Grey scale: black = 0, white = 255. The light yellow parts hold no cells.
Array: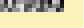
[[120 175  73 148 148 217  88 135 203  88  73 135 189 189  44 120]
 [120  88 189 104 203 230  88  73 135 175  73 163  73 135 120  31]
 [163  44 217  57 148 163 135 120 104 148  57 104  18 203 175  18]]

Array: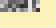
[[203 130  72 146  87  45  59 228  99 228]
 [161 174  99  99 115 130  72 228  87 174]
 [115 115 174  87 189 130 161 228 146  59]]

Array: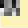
[[204 108  96 218  96]
 [242 149 120 165  80]
 [ 39 133 149  23 165]
 [  9 133 165  39 178]]

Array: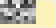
[[117  91  45 133 194 164  75 180 149]
 [238 180  59 209 209 149  45 164  91]
 [117 105  75  91 254  59  75  75 117]
 [133 117 133 149 105 164 133 149 117]
 [194 224 164 180 133 164 149 180 194]
 [105 194 224 149  59 209 224 194 209]]

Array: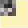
[[130  49  35 130]
 [103 118  62 157]
 [118 173  74  90]
 [199 143 199  90]]

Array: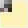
[[104 170  37]
 [194  78  64]
 [208 142 116]]
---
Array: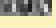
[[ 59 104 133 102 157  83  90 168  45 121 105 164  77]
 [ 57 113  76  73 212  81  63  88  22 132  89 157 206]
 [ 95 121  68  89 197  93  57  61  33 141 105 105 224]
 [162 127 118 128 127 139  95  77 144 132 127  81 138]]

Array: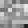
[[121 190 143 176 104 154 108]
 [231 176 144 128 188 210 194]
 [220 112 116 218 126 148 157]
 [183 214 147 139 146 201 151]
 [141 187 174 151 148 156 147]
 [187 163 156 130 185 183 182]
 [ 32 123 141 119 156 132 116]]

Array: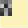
[[131 117 102]
 [166 199  43]
 [ 73  75 153]
 [ 58  48 175]]

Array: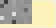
[[145 153  58 149 164 146 154 140]
 [154  94 152 151 158 150 148 150]
 [154 148 147 149 153 152 145 108]
 [151 145 146 149 222 149 155 148]
 [141 216 148 147 142 146 150 150]
 [145 148 152 150  70 145 142 154]]

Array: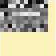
[[183  69  26 121 157 216  78 216   9  85  14  32]
 [ 27   9  10 230 222  49 236  37  30 115 126 236]
 [129 110 113 109 127 116 130 121 162 116 109 122]
 [104 227  23 111 198 178 219 237 211 228 229  91]
 [135 187  98 162 130 114 121  92 130  98 122 124]
 [164 140 116 104 152 111 122 143 109 143 156 105]
 [ 94 108 166  11 207 118 158  75  77 127 139  39]
 [ 89 166 122 179 102 173  98  83 150  38 208 155]]

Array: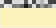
[[ 65 225  68  65 218 217 224  90 228  72 214 184 220  71]
 [223 117 232 222 119 131 104  28  96 221  88 158 107 145]]

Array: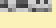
[[209 150 104 208 205  88  88  90 210 208  67 202  71]
 [177  72  63 191 179  69  60  56 170 187 203 192 202]
 [145 205 203 115 158 204 200 206 152  67 127 128 102]]
